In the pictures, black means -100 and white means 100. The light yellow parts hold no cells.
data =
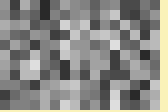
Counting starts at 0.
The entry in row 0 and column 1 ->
-51
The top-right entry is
-25
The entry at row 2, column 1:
17
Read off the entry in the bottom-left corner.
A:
-25
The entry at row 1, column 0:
9
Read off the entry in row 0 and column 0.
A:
17
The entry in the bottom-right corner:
46
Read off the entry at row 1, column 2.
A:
-7
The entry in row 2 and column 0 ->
36
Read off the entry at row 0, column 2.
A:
36

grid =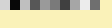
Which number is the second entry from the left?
-94
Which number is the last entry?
-13
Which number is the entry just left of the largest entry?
30

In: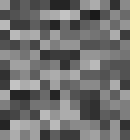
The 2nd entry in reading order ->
-46
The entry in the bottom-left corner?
8
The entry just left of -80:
-62
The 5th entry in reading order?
-36
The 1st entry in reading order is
26
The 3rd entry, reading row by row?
-26
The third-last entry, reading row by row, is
-9
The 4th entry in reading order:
-46
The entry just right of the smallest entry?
-36
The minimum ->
-80
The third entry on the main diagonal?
-54
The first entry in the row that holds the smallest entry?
-46
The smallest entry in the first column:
-72
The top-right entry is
8
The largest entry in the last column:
26
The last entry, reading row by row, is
-36
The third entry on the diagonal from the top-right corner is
17
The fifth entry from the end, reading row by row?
17
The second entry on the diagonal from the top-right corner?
8
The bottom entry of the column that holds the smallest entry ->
26

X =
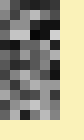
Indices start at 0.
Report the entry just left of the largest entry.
-86
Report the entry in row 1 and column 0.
3
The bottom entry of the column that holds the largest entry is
3
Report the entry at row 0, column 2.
-67
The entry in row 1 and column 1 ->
-49
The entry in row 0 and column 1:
-40
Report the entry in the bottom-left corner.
-22
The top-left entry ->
20
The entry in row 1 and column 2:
12
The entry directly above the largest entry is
-86
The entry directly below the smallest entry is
-22
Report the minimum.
-95
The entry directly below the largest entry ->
-76
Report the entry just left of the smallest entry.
54
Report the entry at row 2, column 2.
12
